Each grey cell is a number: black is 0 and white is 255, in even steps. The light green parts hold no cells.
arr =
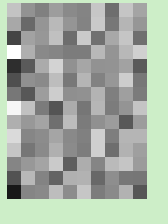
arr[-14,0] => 195
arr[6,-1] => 123
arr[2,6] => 112
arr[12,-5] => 178
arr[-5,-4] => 207
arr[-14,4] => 138
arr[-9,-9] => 144
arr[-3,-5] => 173
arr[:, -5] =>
[132, 131, 202, 124, 166, 181, 145, 118, 123, 128, 125, 173, 178, 198]
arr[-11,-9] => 175
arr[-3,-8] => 164
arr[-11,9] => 208
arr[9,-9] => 134
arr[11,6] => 133
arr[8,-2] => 88
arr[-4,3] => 176
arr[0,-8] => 128
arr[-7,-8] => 123
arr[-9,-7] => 189
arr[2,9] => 111
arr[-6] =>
[175, 152, 164, 111, 188, 123, 144, 156, 88, 156]
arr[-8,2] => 157
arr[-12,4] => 109
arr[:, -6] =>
[138, 149, 109, 124, 145, 120, 143, 172, 188, 137, 139, 94, 176, 140]
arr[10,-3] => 110
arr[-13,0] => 168
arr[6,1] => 87
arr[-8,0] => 119
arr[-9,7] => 151
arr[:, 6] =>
[198, 201, 112, 184, 146, 130, 179, 182, 144, 207, 207, 133, 104, 124]
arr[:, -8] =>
[128, 149, 151, 137, 171, 138, 157, 123, 164, 140, 138, 164, 131, 137]
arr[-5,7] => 126
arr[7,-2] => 148

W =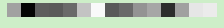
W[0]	161
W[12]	160
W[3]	90
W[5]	195

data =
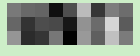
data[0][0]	121
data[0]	[121, 104, 100, 15, 78, 187, 54, 125, 109]
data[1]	[102, 51, 77, 73, 23, 146, 107, 214, 91]
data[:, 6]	[54, 107, 95]
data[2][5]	153

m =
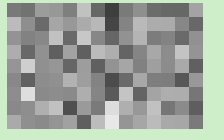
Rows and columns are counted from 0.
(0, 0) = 121
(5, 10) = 126
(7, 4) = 79
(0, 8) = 122
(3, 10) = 168
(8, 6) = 188
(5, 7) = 76
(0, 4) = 127
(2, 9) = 180
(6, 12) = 173
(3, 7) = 174
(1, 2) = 106
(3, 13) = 148
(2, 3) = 193
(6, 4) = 138
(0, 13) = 163
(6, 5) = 174
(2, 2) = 136
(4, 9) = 129
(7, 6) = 122
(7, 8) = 175
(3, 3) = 95
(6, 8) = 196
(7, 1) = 142
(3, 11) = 140
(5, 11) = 125
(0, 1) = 114
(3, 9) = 133
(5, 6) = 131
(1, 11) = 171
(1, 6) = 184
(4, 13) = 96
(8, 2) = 138
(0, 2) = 156
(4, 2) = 144
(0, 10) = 108
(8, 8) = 149

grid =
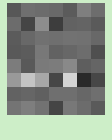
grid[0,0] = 87
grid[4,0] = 124
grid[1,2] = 141
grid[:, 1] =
[111, 69, 104, 92, 89, 196, 102, 126]
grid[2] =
[91, 104, 113, 111, 114, 113, 104]
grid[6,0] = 98
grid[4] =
[124, 89, 122, 124, 137, 94, 101]
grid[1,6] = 90
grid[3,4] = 103
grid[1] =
[108, 69, 141, 61, 98, 100, 90]
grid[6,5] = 103
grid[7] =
[116, 126, 114, 69, 120, 108, 90]
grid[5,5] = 41
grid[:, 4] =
[91, 98, 114, 103, 137, 212, 111, 120]

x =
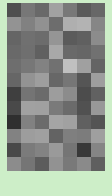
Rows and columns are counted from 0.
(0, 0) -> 79
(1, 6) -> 134
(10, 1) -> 123
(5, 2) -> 158
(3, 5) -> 102
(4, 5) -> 160
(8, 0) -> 47
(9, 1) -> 157
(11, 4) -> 121
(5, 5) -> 85
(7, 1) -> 161
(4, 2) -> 130
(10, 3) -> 154
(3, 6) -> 113
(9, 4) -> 127
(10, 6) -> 133
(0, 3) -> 161
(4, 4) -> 192
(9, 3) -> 99
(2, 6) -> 140
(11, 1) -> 117
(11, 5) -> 138
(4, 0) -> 110

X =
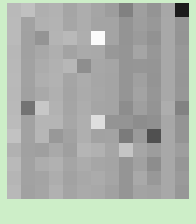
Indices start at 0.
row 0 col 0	185
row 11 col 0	185
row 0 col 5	173
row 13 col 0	184
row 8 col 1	162
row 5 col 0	185
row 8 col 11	167
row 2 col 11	168
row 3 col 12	152
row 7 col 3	178
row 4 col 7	165
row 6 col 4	164
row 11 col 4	165
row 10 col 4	159
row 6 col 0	184
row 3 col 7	152
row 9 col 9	154
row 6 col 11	168
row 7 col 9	159
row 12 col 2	164
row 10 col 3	169
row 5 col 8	149
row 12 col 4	162
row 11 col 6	166
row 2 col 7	164
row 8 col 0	187
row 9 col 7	163
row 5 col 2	175
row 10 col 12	158
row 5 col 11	168
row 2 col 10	146
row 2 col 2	148
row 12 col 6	171
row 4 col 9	150
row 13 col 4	164
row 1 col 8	148
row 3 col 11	168
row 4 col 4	183

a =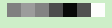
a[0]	128
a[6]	253
